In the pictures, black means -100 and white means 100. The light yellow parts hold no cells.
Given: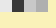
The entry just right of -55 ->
57
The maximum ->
82
